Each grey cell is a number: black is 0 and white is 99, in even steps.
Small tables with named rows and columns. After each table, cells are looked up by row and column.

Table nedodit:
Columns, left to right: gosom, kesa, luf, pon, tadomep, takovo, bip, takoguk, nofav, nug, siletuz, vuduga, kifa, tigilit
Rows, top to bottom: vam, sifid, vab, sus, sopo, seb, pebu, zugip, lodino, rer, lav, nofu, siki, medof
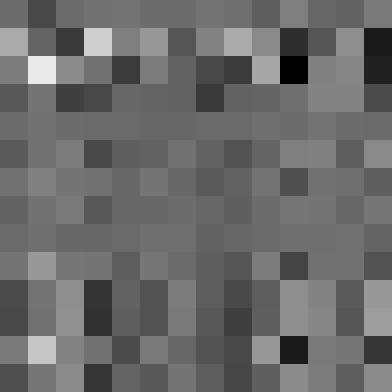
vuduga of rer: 44
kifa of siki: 46
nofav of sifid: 66
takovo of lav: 32
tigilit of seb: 53
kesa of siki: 77
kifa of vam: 38
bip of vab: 38
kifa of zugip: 40
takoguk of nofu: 34
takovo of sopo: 40
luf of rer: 46
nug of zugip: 42
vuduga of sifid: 33
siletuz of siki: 10
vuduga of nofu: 52

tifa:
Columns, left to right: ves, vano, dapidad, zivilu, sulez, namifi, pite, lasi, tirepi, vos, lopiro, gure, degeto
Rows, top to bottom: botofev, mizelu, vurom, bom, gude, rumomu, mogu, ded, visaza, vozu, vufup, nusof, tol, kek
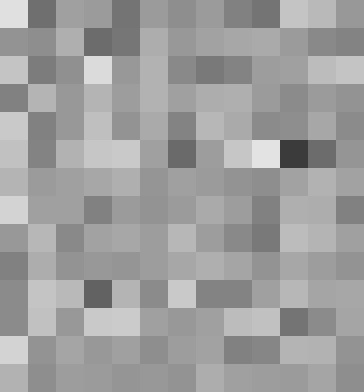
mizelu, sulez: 46
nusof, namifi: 62
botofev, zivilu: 60
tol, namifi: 55
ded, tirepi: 61
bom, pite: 62
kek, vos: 61
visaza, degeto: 62

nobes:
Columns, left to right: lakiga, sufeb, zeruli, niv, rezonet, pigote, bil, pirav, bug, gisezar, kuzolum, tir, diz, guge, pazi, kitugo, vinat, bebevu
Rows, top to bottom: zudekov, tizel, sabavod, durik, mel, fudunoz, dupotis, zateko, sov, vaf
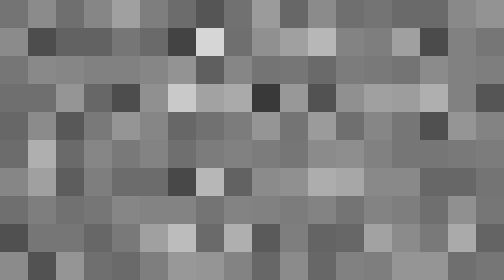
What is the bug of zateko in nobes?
51
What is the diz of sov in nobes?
40
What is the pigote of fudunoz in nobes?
51
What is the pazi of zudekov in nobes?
41
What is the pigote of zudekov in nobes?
49
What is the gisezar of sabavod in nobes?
45
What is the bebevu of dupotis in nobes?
45
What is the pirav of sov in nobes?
41
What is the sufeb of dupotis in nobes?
62
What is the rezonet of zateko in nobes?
52
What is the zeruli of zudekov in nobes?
43
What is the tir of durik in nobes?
32
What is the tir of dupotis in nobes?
67
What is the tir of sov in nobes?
39
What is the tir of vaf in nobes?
40
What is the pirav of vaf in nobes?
58
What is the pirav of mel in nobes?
44

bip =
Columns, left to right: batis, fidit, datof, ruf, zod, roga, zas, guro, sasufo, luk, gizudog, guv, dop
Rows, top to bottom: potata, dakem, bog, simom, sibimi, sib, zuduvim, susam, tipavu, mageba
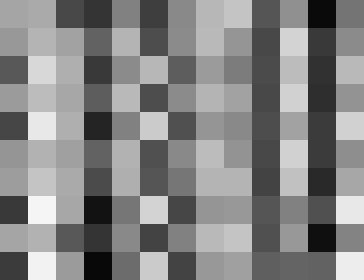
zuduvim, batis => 61
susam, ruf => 7
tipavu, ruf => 20
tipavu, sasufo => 76
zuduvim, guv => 16
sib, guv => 23
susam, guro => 58
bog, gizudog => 73
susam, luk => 33
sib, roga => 31
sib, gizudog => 81
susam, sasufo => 59
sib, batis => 58
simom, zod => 72
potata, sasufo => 76
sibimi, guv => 23
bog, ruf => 22
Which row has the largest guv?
mageba

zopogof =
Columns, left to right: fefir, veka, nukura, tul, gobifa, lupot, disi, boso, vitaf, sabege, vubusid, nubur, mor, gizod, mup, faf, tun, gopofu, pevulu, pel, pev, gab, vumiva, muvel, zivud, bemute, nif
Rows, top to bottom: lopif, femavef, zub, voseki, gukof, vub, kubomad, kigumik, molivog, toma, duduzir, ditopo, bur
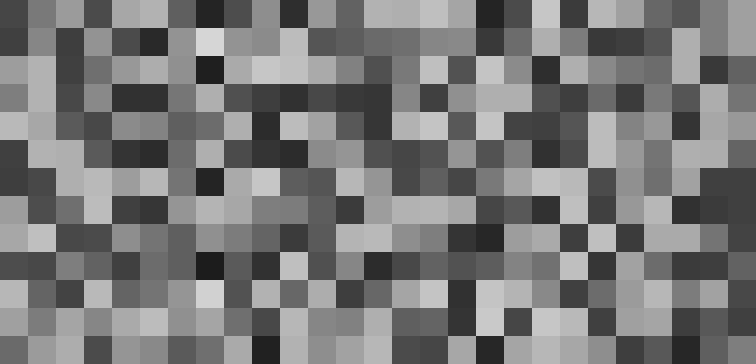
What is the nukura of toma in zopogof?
49
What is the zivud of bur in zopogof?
15
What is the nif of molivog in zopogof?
26
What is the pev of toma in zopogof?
74
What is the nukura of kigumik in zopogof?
43
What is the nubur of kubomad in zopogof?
33

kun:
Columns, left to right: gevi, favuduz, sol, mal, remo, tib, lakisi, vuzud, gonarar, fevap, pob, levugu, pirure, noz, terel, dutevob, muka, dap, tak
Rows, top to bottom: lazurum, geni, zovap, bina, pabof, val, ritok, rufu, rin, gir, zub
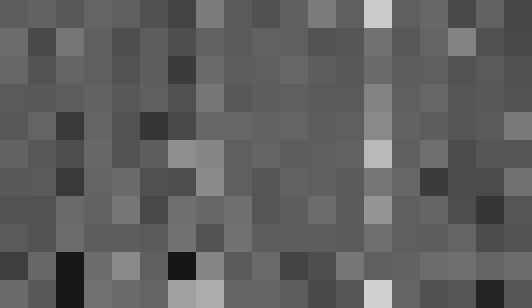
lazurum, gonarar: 35
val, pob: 36
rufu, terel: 37
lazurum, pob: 37
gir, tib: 37
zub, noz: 81
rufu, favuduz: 32
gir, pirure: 46
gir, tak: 42
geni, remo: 30
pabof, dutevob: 36
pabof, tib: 21

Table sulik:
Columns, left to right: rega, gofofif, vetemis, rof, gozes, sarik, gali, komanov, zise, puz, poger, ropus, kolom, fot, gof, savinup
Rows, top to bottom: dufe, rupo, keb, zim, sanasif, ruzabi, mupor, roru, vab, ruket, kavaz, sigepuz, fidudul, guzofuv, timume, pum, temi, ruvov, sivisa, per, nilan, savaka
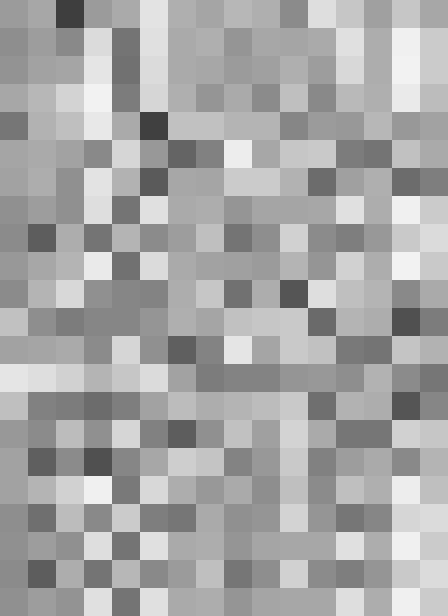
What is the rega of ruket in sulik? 59
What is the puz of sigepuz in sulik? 77
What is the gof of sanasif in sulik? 59
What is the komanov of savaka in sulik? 67
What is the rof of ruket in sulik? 91
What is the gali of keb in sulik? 66
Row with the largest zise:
ruzabi

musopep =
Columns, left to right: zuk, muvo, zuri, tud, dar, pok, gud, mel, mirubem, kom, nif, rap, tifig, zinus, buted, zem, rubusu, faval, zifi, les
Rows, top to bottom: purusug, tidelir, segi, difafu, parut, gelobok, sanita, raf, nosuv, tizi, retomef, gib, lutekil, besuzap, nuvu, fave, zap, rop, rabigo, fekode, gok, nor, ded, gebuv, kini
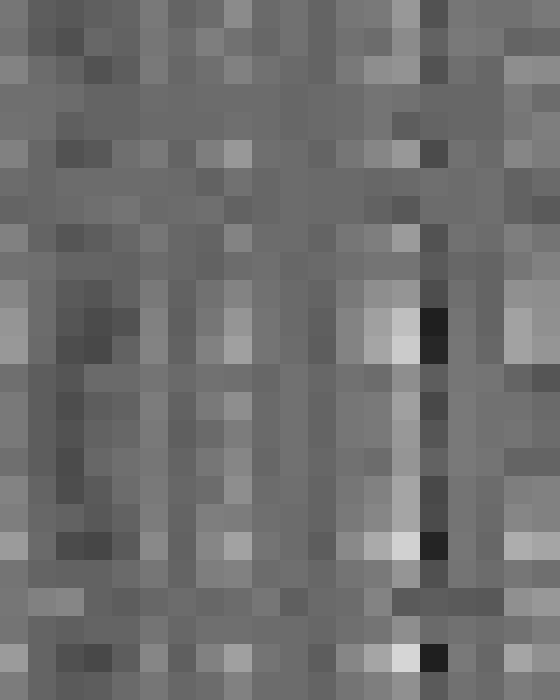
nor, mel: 40
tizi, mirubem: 42
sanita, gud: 41
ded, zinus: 45
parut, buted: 36
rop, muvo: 39
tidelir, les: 40
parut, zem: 39
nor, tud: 38
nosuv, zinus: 49
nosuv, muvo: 39
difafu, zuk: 43
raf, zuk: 39
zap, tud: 40
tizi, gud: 40
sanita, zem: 43
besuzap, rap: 40
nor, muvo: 50

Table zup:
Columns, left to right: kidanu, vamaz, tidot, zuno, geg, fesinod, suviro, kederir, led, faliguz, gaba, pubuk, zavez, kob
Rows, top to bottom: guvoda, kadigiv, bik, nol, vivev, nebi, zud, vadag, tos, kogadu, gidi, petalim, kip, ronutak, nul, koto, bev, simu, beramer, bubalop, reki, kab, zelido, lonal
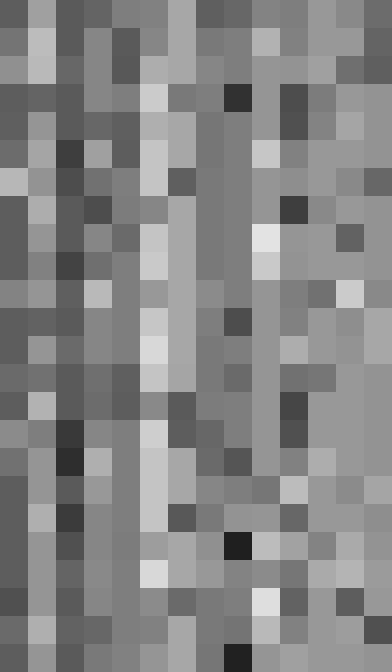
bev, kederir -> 41
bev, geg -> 49
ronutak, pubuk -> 46
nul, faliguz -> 58
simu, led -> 49
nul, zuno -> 42
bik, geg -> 34
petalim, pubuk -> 59
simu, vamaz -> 58
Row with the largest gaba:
simu

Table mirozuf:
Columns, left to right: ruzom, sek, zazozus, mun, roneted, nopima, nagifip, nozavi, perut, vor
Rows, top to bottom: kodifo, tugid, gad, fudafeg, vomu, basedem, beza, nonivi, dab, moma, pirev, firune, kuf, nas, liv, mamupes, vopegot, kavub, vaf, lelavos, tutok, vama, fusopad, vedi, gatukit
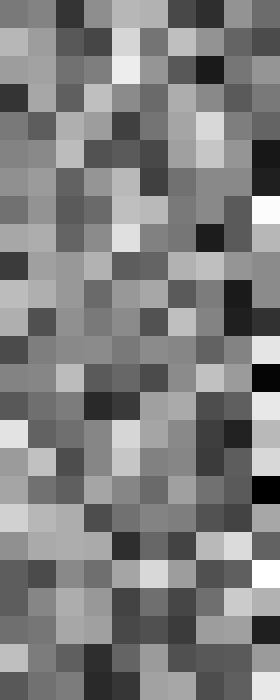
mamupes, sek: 38
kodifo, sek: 51
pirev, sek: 68
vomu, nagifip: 64
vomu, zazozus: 68
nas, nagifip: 54
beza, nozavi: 53
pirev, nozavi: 48
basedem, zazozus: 73
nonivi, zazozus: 35
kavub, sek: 44

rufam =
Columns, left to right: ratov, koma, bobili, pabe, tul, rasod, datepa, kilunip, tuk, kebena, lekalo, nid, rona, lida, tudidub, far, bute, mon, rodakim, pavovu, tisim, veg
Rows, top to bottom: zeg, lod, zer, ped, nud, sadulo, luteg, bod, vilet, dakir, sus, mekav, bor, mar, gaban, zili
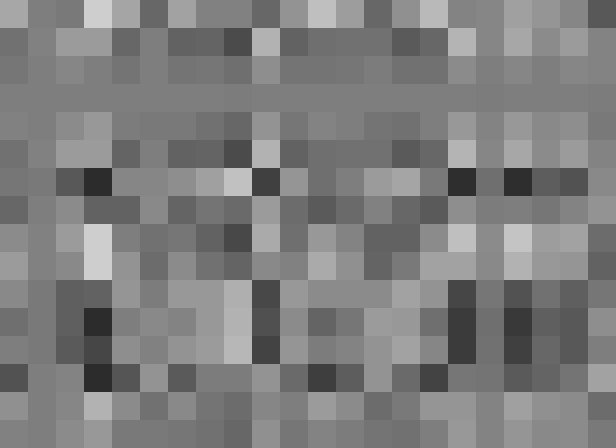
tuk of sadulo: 29
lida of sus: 54
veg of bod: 57
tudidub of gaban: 47
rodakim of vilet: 76
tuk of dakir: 39
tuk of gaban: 42
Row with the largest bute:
vilet

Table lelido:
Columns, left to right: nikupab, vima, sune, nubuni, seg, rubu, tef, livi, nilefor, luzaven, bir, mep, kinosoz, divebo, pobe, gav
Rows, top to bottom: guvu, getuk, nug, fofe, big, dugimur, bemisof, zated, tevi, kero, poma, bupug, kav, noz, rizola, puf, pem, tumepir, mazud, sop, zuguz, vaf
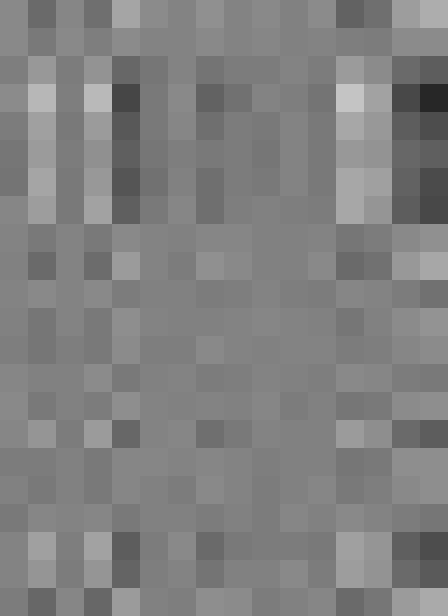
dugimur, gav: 37
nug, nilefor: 48
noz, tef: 51
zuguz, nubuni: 58
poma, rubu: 50
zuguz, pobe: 41
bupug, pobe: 54
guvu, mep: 54
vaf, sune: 52
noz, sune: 50
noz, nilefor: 49
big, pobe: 36
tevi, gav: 56
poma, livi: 48
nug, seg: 40

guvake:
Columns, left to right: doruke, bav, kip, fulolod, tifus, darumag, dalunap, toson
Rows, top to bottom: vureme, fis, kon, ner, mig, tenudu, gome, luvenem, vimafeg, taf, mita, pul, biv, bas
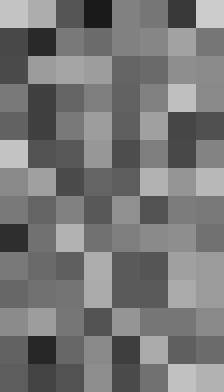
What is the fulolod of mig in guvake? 61
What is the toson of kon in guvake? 54
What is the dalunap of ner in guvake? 74
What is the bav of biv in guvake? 15
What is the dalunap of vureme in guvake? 22
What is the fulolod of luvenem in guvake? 34
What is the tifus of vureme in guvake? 50
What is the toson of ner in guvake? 53
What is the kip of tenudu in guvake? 34
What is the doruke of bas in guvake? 36
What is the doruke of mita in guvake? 40
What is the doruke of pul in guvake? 54
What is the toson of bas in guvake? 69
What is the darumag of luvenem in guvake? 32
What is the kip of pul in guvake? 46
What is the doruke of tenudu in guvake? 76
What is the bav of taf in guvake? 41
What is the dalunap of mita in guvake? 66
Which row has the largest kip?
vimafeg

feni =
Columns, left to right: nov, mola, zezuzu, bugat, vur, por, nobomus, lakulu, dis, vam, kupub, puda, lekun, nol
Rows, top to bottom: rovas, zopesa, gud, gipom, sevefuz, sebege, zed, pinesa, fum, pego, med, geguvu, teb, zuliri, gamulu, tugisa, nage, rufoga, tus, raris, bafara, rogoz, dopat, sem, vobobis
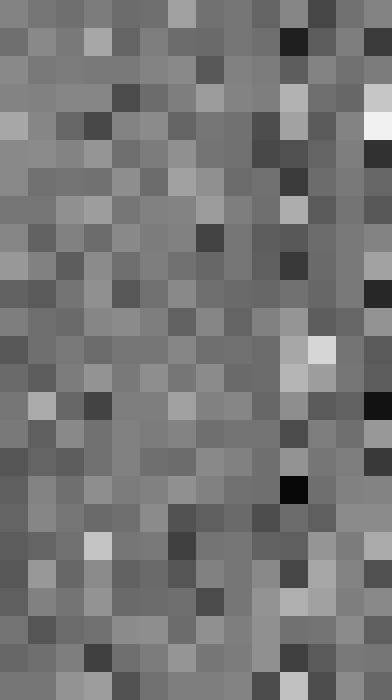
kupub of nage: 57
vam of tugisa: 45
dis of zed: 42
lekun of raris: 48
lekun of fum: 47
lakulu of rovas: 44
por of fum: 48
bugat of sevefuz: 28
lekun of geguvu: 40
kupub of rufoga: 3
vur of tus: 43

